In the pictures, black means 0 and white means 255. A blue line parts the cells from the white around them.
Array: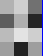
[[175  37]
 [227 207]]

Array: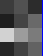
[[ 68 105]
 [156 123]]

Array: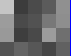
[[74 82]
 [62 73]]

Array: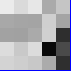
[[165 164]
 [161 170]]

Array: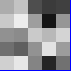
[[237 158]
 [139 202]]

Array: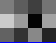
[[155   4]
 [ 51 136]]
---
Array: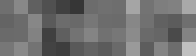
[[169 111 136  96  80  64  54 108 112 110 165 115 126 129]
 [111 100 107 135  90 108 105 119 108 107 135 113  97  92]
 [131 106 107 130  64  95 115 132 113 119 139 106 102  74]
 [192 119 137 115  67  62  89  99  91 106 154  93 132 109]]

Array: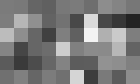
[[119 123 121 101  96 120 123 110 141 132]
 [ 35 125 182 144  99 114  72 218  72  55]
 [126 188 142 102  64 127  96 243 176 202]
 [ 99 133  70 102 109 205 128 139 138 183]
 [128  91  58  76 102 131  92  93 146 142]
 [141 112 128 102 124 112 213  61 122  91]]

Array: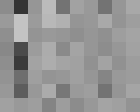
[[168 140  52 150 187 115 162 153 115 150]
 [158 154 195 155 184 177 149 152 169 148]
 [164 143 195 148 153 150 143 150 144 158]
 [162 136  74 156 172 138 164 150 141 151]
 [157 142  58 163 173 164 161 145 163 145]
 [156 147 110 159 148 151 160 150 133 153]
 [165 152  93 152 171 119 154 158 115 149]
 [147 161 153 158 132 157 140 152 164 160]]

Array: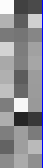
[[ 74 252  65]
 [208 178  94]
 [134 121 117]
 [161 211 125]
 [166 169 128]
 [156 176  92]
 [155 192 103]
 [153 125 247]
 [ 56 174  37]
 [123 126 158]
 [186  99 158]
 [143 139 171]]

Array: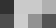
[[176  49 202 202]
 [ 85  78 205 147]]

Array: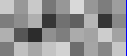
[[158 203 152 201 119 151 217 151 125]
 [136 125 142 175  54 113  96 182  53]
 [162 176  86  44 144 126 171 163 205]
 [198 123 192 167 196 210 109 165 134]]
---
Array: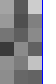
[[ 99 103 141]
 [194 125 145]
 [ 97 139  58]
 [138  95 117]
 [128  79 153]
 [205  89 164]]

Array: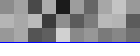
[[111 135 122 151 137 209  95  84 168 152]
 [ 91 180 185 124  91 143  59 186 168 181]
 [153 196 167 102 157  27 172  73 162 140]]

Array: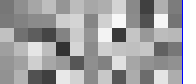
[[173 228 108 172  87 200 138 210 232  63  81 178 146]
 [145 138 146 166 225 129 143  86 153 167 207 161 149]
 [119  97 198 191 194 207 139 213  50 189 229 186 159]
 [184 188 152 197  58 243 149 203 131  69  93 113 193]
 [116 246  81 140 247 208 133 212 206 140 139 130 122]
 [124 175  64 137 212 174 167 188 149 190 166 143 119]]

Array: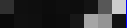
[[ 18 149 166  23  12  11  15  16  10]
 [205  87  19  13  14  12  14  15  48]]

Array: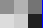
[[ 33 207 220]
 [116 178 142]]

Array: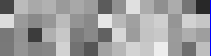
[[190 110 154 237 200 211 183 162  86 114 210 135 131 148 121]
 [158 174 155 200 195 156 215  97 137 123 199 176  60 146 120]
 [198 210 149 207 197 160 184 230 137 148 187 151 137 154 220]
 [ 40 117 172 143 172 224 145  91 156 168 154 177 169 187  69]]
